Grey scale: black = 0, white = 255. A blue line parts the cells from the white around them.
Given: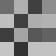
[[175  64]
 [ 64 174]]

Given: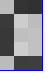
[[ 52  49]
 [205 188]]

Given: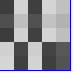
[[211  63]
 [191  81]]

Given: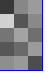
[[135 155]
 [ 85 137]]

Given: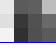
[[91 95]
 [56 81]]

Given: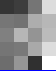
[[ 61 117]
 [114 173]]

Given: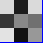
[[ 28 218]
 [136 112]]

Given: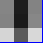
[[ 29 131]
 [ 26 135]]
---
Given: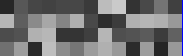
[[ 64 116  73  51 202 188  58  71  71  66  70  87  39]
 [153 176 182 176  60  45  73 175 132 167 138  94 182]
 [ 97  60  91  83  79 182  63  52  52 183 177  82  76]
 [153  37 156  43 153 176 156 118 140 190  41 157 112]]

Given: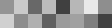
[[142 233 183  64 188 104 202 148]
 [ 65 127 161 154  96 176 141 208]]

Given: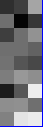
[[165  62  47]
 [ 54   4 111]
 [146 111  62]
 [ 98 111 111]
 [ 72  85 114]
 [142 152 125]
 [237  87  27]
 [111 144 142]
 [235 228 129]]

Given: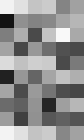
[[161 132 203 196 225 242]
 [182 165 136 131 144  19]
 [169 249 196  74 174 126]
 [ 73  81 110 152  72 163]
 [122  74 203 207 193 219]
 [175 194 165 101 151  33]
 [ 70  77 116 154  75 165]
 [183 159  37 147  96 107]
 [ 84  97  87 145  64 156]
 [162 135 203 195 225 243]]

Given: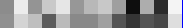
[[244  43 173  14 159 200 184 151 230 201 148 236 140]
 [222  71  84  53  84 160 137 137 187  92 191 212 144]]

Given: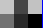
[[194  69 198]
 [  0  41 114]]
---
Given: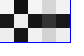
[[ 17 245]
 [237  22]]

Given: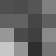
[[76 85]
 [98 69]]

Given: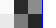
[[ 42 140]
 [123  38]]

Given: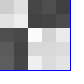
[[224  70]
 [237  66]]

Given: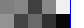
[[134  63]
 [ 68 105]]

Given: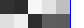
[[ 43 247]
 [239  45]]

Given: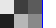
[[ 62  91]
 [183 137]]

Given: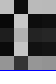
[[ 14 186]
 [200  13]]
